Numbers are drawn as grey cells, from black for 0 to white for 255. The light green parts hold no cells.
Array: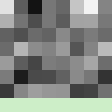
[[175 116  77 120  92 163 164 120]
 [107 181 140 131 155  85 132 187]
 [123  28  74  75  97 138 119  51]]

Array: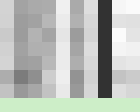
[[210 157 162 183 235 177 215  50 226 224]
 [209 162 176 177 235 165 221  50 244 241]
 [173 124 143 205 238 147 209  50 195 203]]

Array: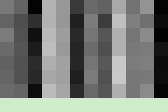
[[ 99  78  47 178 151  32 124  60 191 127 112  11]
 [106  85  28 189 153  37 107  79 176 120 123  19]
 [101  81  40 167 160  30 123  81 201 119 120  12]]

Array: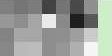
[[151 141 165 234 137  31  88]
 [135 185 188 142 150 175 245]]

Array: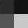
[[ 84 200]]

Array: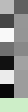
[[ 69 150]
 [112 136]
 [235 156]]

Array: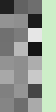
[[147 143  27]
 [113 185  19]
 [168 142 201]
 [133 110 170]]
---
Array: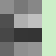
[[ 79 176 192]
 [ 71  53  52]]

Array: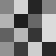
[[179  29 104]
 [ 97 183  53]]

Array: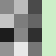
[[196 125 101]
 [ 28 135  47]]

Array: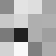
[[200 213 175]
 [122  32 175]]

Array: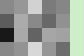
[[ 92 171 137]
 [ 24 169  99]]

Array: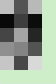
[[  9  62  12]
 [ 69 164  37]]

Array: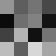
[[ 11 111 130]
 [ 64 179  17]]

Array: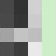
[[ 73  53 204]
 [163 195 190]]
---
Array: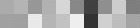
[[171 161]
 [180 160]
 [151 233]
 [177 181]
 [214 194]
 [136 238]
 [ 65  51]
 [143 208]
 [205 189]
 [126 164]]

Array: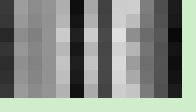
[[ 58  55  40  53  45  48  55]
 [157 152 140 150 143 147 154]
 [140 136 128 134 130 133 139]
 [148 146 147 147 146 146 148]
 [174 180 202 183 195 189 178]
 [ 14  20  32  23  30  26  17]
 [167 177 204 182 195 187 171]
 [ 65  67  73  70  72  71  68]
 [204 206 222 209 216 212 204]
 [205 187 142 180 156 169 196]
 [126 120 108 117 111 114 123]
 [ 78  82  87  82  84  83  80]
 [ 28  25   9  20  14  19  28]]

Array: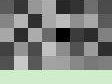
[[ 91 133 167  65  80]
 [ 54 180  44 147 200]
 [150  46 172  75  88]
 [171 168 105 193 163]
 [ 39 187   1 140 160]
 [ 50 143  59  82 135]
 [110 167  44 156 120]
 [ 75  90 129  46 126]]

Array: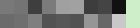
[[121 107]
 [116 111]
 [ 62 127]
 [123  82]
 [160  87]
 [161  82]
 [ 61 150]
 [ 68 103]
 [ 17 200]]

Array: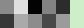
[[138  55]
 [224 170]
 [  3 140]
 [131  72]
 [ 44 155]]

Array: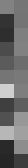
[[130  51  46  76  91 117 207  63  81 183  41  38]
 [117 116 127 129 109 121 126  94 151 160 141  61]]

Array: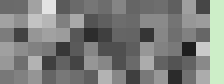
[[106 162 124 160 152 120]
 [107 144  66 141 111 129]
 [162 195 150 129 179 149]
 [227 182 161 121  63 101]
 [ 90 128 156  55  98 120]
 [106 169  87  90  68 110]
 [118  83  44 134 150  95]
 [109  95  63  79 135 179]
 [133 109 101  79  80 135]
 [101 106 100  94 106  63]
 [107 138  53 151 172 121]
 [110 138 135 130  98 151]
 [ 95 116 111 121  83  43]
 [159 151 129  30  98 113]
 [ 70 156 102 202 137 172]]
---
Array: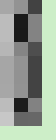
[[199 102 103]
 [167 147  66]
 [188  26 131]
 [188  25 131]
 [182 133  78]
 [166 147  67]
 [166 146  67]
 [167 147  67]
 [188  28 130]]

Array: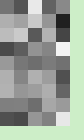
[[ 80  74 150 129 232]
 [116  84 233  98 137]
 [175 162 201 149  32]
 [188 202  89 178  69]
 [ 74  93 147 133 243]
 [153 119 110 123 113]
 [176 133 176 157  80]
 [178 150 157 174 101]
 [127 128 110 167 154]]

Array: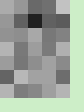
[[180 125 135 159 180]
 [171 151 105 112 194]
 [151  97  32  97  91]
 [146 142 168 120 130]
 [180 121 157 122 176]
 [156 119 142 161 138]
 [100 184 162 162 109]]

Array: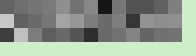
[[ 62 191 124  94 105  85  46 106 114 132 101 112 115]
 [100 110 117 122 142 114 135  23 119  83  83  96 127]
 [200  97 106 119 163 150 124 107 127  54 147 141 143]]

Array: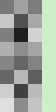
[[223 140 196]
 [121 161 124]
 [200  81 168]
 [127  31 210]
 [175 141 164]
 [133 103 131]
 [102 183  94]
 [205  65 186]]

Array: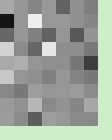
[[156 139  93 158 151 138 137]
 [168 150 133 152  98 144 126]
 [ 21 149 238 151 151 144 134]
 [103 150 128  98 149  88 148]
 [210 139 102 230 142 142 121]
 [169 175 149 143 143 119  62]
 [199 149 144 128 150 131 121]
 [135 121 157 149 151 155 140]
 [154 145 182 137 146 134 166]]
